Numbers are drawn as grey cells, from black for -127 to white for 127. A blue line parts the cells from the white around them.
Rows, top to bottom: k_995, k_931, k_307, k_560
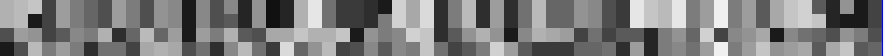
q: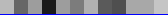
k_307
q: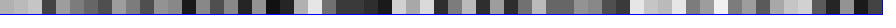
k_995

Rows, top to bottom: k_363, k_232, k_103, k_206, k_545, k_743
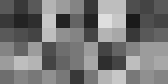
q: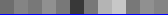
k_743
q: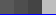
k_103
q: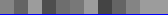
k_206
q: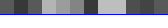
k_363
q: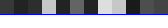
k_232

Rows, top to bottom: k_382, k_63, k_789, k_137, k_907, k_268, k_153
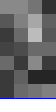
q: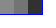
k_382
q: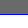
k_137
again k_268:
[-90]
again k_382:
[9]
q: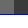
k_907
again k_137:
[-21]
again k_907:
[-69]

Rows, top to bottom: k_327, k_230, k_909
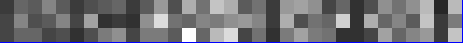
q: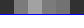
k_909
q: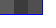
k_327
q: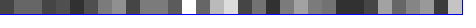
k_909

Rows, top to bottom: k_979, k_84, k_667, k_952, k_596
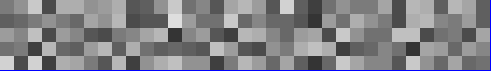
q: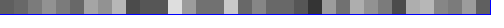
k_84
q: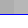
k_84
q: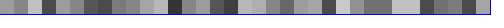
k_667
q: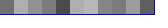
k_84
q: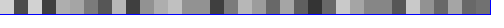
k_596

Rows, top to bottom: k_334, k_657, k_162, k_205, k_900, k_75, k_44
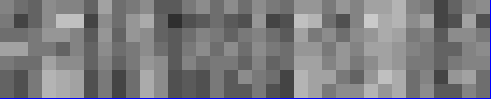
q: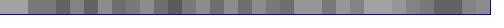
k_205
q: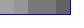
k_900
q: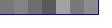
k_162

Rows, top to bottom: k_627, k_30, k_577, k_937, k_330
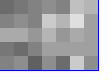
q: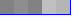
k_627
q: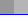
k_577
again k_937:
[32]
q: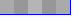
k_577
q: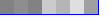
k_30
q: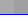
k_577

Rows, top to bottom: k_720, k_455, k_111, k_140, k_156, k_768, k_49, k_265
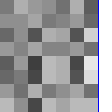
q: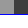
k_156
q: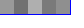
k_49
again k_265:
[58]

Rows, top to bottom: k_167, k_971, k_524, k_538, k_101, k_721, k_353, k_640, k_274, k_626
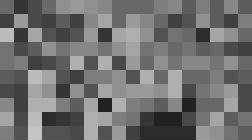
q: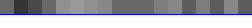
k_167
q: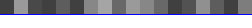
k_971
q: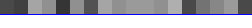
k_353
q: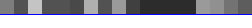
k_626
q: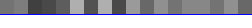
k_101
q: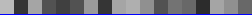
k_524
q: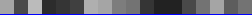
k_274

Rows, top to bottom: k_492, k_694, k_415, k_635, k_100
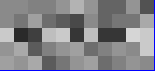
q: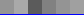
k_635
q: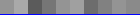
k_100

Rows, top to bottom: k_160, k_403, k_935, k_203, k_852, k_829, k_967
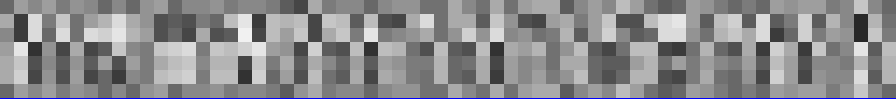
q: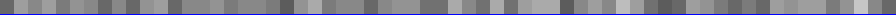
k_967
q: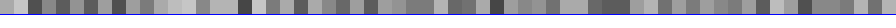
k_852

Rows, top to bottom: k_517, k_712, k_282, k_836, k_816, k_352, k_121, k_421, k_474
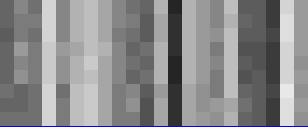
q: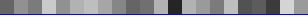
k_352
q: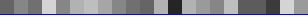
k_517
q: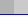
k_816

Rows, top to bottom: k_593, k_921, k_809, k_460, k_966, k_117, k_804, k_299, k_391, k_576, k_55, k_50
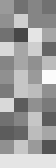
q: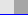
k_809
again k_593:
[-14]
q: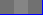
k_593
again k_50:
[101]
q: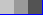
k_55

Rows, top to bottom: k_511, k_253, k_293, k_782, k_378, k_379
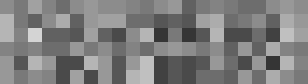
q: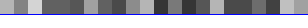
k_293
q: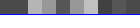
k_378
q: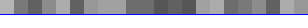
k_253
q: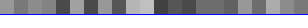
k_379

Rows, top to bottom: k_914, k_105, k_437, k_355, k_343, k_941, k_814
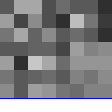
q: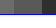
k_914
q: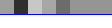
k_343
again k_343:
[21]
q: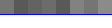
k_941

